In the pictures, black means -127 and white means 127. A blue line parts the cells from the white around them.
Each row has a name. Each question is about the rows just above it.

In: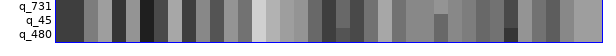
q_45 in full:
[-65 -65  -2  30 -74  20 -96 -54  39 -65   8 -43  20 -13  80  50  30  20
 -23 -65 -23 -54 -13  39 -13   8   8 -23   8  -2 -23 -13 -54  20 -13 -34
   8  30  30]
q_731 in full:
[-65 -65  -2  30 -74  20 -96 -54  39 -65   8 -43  20 -13  80  50  30  20
 -23 -65 -23 -54 -13  39 -13   8   8  20   8  -2 -23 -13 -54  20 -13 -34
   8  30  30]
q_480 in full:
[-65 -65  -2  30 -74  20 -96 -54  39 -65   8 -43  20 -13  80  50  30  20
 -23 -65 -43 -54 -13  39 -13   8   8 -23   8  -2 -23 -13 -74  20 -13 -34
   8  30  30]

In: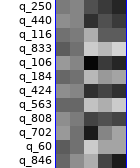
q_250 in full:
[ -4   5 -47 -69 -90]
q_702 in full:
[  25  -14 -100    5   36]
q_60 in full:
[-35 -14  75  36  36]
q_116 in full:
[-14  -4  46 -35 -35]
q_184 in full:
[-24 -14  56  25  36]

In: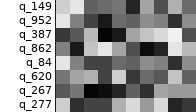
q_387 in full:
[ -71  -39   58 -123 -102   36   67   89  113  -48]
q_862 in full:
[   1 -102   67  101   36  -48 -114  -91  101   58]
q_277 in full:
[ 78 -80 -60 -60  48  89  25  89 -91 -71]
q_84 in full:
[101   1 -60 -60 -20 -30  13   1 -80  13]
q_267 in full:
[ -39   -9 -123 -114  -91  -30  -80   36   25   25]

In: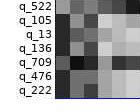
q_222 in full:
[-87 -15 -65  37  59  78]
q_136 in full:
[-87  16 -56  78  48  59]
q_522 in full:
[ 25 -26  -3 -35 -56 -99]
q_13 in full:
[-87 -35 -15  37  59  78]

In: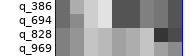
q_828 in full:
[  0  21  68  57  33  45  68 -74 -52]
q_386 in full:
[-19  45  78  98 -43 -43   0 -10 -43]
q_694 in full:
[-19  11  78  98 -43 -43   0 -10 -43]

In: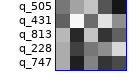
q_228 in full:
[ 44 -63  -8  14  88]
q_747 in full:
[ 44 -96   3 -75 -53]
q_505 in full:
[  -8   35   67  -42 -105]

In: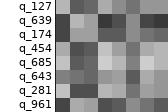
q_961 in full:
[-58  43  31 -48 -36  12 -12 -36]
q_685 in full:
[ 66 -36 -24  77  54   0  77  54]

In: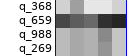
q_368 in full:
[ 81  31 102 102  81]
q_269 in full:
[59 40 49 20 69]
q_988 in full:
[59 40 49  9 69]

